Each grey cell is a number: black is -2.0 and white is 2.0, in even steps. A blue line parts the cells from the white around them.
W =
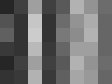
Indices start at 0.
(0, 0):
-1.4
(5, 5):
0.6
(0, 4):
-0.6
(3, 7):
-0.4
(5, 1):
-1.1
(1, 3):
-1.2
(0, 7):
-0.3
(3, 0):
-1.1
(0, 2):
0.5
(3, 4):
-0.4
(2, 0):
-0.5
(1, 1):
-1.2
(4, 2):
0.5
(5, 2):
0.8
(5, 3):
-1.1

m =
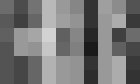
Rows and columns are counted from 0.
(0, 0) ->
-0.3
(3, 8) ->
-0.5
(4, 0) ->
-0.7
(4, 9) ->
-1.1
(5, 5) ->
0.3
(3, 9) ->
-0.9
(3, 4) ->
-0.4
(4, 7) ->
0.4
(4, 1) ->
-0.9
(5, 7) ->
0.4
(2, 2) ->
0.6
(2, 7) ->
0.4
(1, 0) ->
-0.6
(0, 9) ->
-0.7
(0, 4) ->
0.4
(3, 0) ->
-0.7
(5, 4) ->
0.4
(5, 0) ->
-0.7

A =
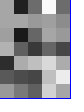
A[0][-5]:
0.6
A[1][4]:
0.2
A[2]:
[0.5, -1.6, -0.4, 0.6, 0.4]
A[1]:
[0.6, 0.6, 0.4, 0.5, 0.2]
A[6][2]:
-0.5
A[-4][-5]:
0.8
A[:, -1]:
[-0.3, 0.2, 0.4, -0.9, 0.7, 1.7, 0.6]
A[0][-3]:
-0.3
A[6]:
[0.4, -0.1, -0.5, 1.3, 0.6]

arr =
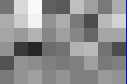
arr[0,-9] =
-0.2
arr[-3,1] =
-1.1
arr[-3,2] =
-1.4
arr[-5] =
[0.7, 1.2, 1.8, 0.3, 0.7, -0.1, -0.8, 0.9, 1.3]
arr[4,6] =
0.5
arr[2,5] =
0.1
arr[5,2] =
0.5
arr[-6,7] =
-0.1
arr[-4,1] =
0.4
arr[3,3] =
-0.3
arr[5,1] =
0.3
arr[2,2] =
0.8
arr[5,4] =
0.3
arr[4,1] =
0.3
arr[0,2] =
1.9

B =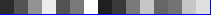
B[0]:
-1.3
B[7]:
-1.5
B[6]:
2.0
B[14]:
1.5
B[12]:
-0.2

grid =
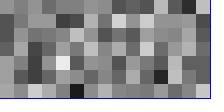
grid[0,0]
0.3
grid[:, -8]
[0.2, -0.2, -0.7, 0.1, 0.2, 0.1, 0.8]
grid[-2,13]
-0.1
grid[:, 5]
[0.0, -0.8, 1.0, -0.1, -0.6, 0.2, -1.6]
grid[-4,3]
-0.4
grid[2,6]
0.3
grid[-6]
[-0.7, -0.1, 0.4, 0.4, -1.0, -0.8, 0.8, -0.2, 1.3, 0.3, 1.2, 0.3, 0.3, 0.4, -0.8]
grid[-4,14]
-0.3
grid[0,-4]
0.9
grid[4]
[0.5, 0.0, -1.0, 0.3, 1.7, -0.6, 0.3, 0.2, -0.7, 0.4, -0.1, -0.6, 0.9, -0.5, -0.5]
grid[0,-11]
0.0
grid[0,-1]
1.0
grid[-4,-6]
-0.3
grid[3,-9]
1.0
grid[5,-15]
0.5
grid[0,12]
-0.6
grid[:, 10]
[-0.7, 1.2, 0.5, 1.2, -0.1, -0.4, -0.1]
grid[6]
[0.6, 0.2, 1.2, 0.7, 0.0, -1.6, 0.2, 0.8, 0.1, 0.0, -0.1, 0.4, -0.3, 0.1, 1.1]
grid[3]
[-0.5, 0.6, -0.9, -0.4, 0.5, -0.1, 1.0, 0.1, 0.7, -0.3, 1.2, -0.3, 0.4, 0.8, -0.3]
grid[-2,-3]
1.0
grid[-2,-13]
-1.0
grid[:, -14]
[0.0, -0.1, 0.3, 0.6, 0.0, -0.6, 0.2]
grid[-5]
[-0.7, 0.3, -0.2, -0.1, 0.1, 1.0, 0.3, -0.7, -0.2, -0.6, 0.5, 0.2, 0.1, 0.6, -0.6]
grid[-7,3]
-0.3

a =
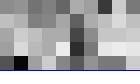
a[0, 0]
0.2
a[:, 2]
[-0.2, 0.0, 1.0, 0.9, 0.5]
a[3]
[0.5, 1.4, 0.9, 0.7, 1.7, -1.3, -0.1, 1.6, 1.7, 1.6]
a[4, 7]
-0.1
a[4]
[-0.7, -1.9, 0.5, 1.2, 0.1, -0.6, 0.3, -0.1, -0.1, 1.2]
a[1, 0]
1.0
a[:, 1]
[0.3, 0.8, 1.2, 1.4, -1.9]
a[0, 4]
-0.4
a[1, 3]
0.1
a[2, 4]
0.7
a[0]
[0.2, 0.3, -0.2, 0.0, -0.4, 0.7, 0.5, -1.1, 1.2, -0.1]
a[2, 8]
1.1

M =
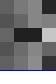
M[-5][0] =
-0.5
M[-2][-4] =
-0.7
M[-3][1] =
-1.5
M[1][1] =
-0.4
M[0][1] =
-0.1
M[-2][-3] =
-0.3
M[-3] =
[-0.4, -1.5, -1.5, 1.1]

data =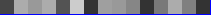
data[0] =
-0.9
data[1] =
0.7
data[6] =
-1.2
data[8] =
0.4
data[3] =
0.7

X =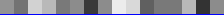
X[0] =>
0.3
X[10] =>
-0.5
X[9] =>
1.4
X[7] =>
0.2
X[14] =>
-1.2

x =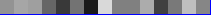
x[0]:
0.3
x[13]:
1.0
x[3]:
-0.4
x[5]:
-0.2
